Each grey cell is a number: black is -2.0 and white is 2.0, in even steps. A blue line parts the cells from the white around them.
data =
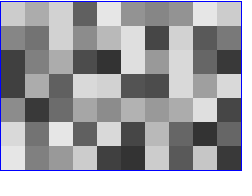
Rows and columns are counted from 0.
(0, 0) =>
1.2
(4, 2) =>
-0.3
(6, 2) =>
0.4
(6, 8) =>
1.1
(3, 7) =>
1.4
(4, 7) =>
0.7
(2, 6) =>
0.4
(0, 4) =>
1.6
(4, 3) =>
0.6
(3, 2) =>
-0.5
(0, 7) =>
0.3
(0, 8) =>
1.6
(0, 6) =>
0.1
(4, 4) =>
0.2
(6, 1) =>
0.0
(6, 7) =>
-0.6
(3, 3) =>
1.4
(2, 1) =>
0.0
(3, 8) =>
0.5

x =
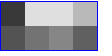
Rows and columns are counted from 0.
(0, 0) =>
-1.1
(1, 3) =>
-0.5
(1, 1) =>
-0.2

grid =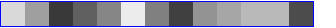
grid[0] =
1.4
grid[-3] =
0.9
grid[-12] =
0.5
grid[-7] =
0.0

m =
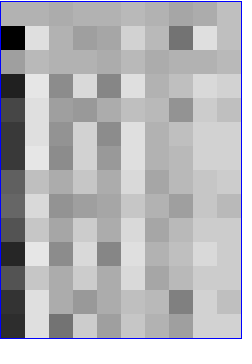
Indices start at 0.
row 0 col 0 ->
0.8
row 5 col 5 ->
1.5
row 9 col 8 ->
1.2
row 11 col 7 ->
0.9
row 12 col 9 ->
1.0
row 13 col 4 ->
0.5
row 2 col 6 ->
0.7
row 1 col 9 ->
1.0
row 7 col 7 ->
0.9
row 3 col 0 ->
-1.5
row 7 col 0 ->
-0.5
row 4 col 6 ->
0.9
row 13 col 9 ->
1.3
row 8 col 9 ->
0.9
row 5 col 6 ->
0.8
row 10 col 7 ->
1.0
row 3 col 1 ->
1.6
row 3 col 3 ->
1.4
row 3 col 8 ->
1.4
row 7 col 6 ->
0.6
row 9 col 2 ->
0.6
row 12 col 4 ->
0.7
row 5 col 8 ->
1.3
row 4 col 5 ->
1.0
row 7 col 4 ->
0.7
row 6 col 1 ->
1.6
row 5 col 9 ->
1.3
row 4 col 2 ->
0.5
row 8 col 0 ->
-0.4
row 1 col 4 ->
0.6
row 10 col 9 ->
1.2
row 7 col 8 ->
1.1
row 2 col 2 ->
0.8
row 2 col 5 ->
0.9
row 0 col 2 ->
0.7

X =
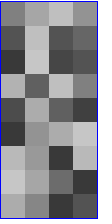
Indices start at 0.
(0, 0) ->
0.0
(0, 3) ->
0.3
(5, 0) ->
-1.1
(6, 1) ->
0.4
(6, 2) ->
-1.1
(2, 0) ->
-1.1
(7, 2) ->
-0.3
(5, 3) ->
1.1
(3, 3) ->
0.0
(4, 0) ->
-0.8
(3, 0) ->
0.8

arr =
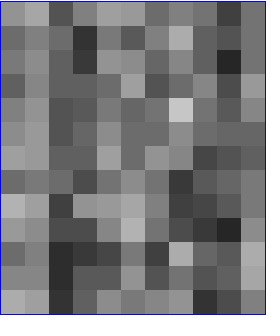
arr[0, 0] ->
0.3
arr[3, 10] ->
0.4
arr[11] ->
[0.1, 0.1, -1.3, -0.6, -0.6, 0.3, -0.7, -0.2, -0.7, -0.5, 0.6]
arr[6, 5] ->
-0.3
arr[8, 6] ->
0.0
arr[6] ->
[0.5, 0.4, -0.5, -0.5, 0.5, -0.3, 0.3, 0.1, -0.9, -0.7, -0.5]
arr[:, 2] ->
[-0.7, -0.3, -0.5, -0.5, -0.7, -0.7, -0.5, -0.3, -1.0, -0.8, -1.3, -1.3, -1.2]
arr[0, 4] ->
0.5
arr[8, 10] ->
-0.1
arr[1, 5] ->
-0.6
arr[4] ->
[0.0, 0.3, -0.7, -0.6, -0.1, -0.4, -0.2, 1.1, -0.2, -0.6, 0.1]
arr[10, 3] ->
-1.1
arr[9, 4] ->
0.1
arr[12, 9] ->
-0.8
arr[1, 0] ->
-0.3
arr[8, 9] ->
-0.6
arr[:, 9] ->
[-1.0, -0.7, -1.4, -0.8, -0.6, -0.4, -0.7, -0.4, -0.6, -1.4, -0.6, -0.5, -0.8]
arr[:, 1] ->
[0.6, 0.0, 0.2, 0.1, 0.3, 0.4, 0.4, -0.1, 0.5, 0.2, 0.0, 0.1, 0.5]
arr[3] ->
[-0.5, 0.1, -0.5, -0.5, -0.3, 0.5, -0.7, -0.3, 0.1, -0.8, 0.4]
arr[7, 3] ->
-0.8
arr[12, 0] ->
0.7
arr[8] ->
[0.8, 0.5, -1.0, 0.3, 0.4, 0.6, 0.0, -1.0, -0.9, -0.6, -0.1]
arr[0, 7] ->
0.0
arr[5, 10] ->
-0.4
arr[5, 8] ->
-0.3
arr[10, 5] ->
-0.1
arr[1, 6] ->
0.0
